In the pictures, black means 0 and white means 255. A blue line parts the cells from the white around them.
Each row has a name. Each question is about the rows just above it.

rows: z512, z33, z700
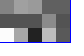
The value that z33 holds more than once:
[83]
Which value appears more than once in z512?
[96]
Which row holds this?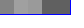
z512

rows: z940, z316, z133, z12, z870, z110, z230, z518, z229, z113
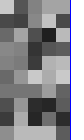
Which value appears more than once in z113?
[186]
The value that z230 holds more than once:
[117]

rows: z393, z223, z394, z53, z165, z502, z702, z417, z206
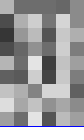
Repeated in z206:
[159]
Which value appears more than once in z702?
[213]
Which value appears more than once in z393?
[109]

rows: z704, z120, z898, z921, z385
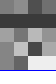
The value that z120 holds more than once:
[58]
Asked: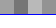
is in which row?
z898
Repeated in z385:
[238]

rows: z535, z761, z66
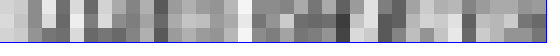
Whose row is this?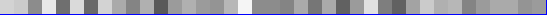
z535
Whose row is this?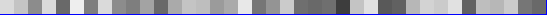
z761
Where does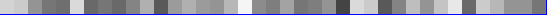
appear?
z66

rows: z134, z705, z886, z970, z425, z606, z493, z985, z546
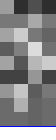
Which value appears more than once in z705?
[120]
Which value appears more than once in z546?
[107]
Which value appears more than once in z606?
[66]
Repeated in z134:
[46]
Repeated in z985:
[107]
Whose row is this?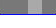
z705
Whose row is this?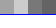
z886

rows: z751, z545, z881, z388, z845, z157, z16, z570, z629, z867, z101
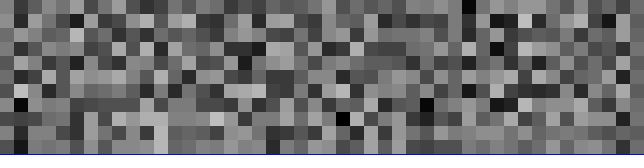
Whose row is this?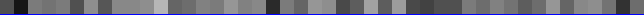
z101
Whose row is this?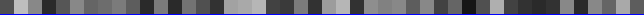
z16
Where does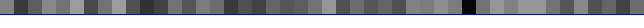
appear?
z751
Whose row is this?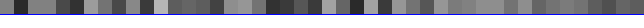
z867
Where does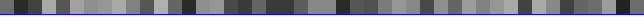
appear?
z157

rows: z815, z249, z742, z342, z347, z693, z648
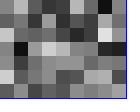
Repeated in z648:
[140]
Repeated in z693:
[77]
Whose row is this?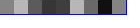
z815
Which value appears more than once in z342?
[132]

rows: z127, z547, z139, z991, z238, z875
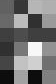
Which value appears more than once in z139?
[63]
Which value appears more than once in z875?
[13]

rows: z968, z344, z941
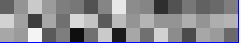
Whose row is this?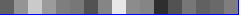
z968
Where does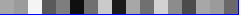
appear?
z941

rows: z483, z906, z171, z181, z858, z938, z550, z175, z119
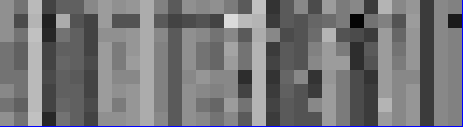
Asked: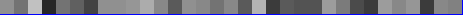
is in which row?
z119
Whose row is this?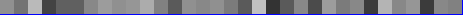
z483
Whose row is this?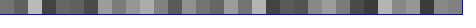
z175
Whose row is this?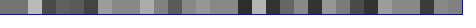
z938
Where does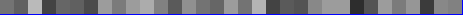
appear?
z858

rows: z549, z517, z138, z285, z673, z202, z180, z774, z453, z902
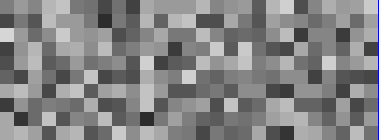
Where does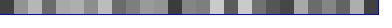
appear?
z285
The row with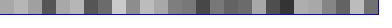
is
z902

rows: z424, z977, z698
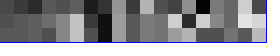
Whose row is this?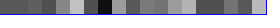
z698
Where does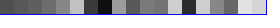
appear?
z977
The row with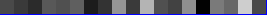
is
z424

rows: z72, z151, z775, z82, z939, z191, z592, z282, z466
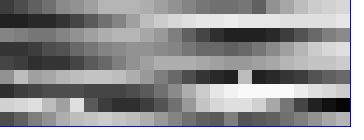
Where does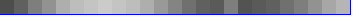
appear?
z466
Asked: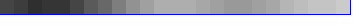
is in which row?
z939
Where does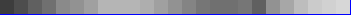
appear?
z72
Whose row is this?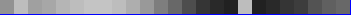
z191
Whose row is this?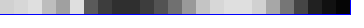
z282
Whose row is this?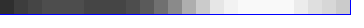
z592

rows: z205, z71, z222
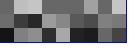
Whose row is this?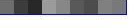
z71
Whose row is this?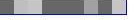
z205

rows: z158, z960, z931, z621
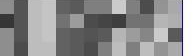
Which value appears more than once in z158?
[127]
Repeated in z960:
[114]
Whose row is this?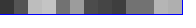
z960
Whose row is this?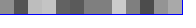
z158

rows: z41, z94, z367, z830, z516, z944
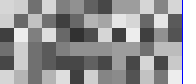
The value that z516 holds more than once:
[71]
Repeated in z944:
[180]
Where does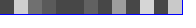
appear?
z516
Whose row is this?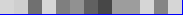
z41
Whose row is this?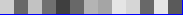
z94

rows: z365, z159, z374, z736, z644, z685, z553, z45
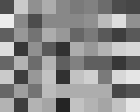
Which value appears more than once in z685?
[194]
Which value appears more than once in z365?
[76]
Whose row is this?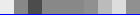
z159
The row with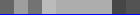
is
z553
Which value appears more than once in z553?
[173]

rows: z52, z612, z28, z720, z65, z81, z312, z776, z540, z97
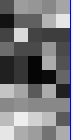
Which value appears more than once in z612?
[96]
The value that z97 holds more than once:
[172]
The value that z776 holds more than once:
[136]
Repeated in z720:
[74]

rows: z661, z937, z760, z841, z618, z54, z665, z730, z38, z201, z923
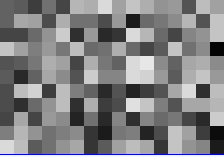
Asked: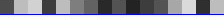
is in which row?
z665
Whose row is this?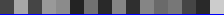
z38
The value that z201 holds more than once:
[126]
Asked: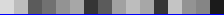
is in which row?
z923
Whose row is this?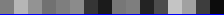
z201
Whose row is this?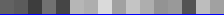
z661

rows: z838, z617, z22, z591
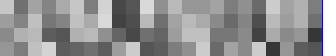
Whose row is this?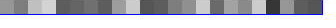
z591
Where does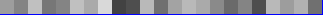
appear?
z617

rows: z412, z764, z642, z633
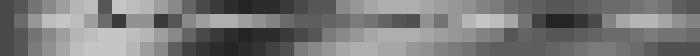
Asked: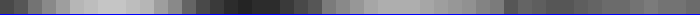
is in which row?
z642
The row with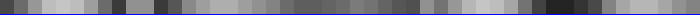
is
z764
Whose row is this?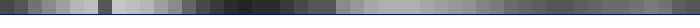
z412

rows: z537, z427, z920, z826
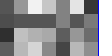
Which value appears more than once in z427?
[85]
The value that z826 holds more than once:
[184]
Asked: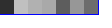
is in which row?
z920

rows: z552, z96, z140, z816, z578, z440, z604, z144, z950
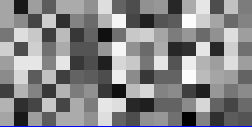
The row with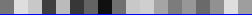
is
z140

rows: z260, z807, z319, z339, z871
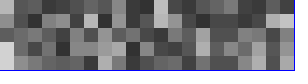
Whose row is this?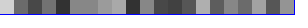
z339
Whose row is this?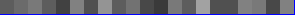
z319

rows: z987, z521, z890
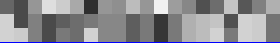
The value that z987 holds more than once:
[150]
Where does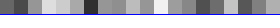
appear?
z987
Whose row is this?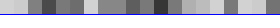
z890

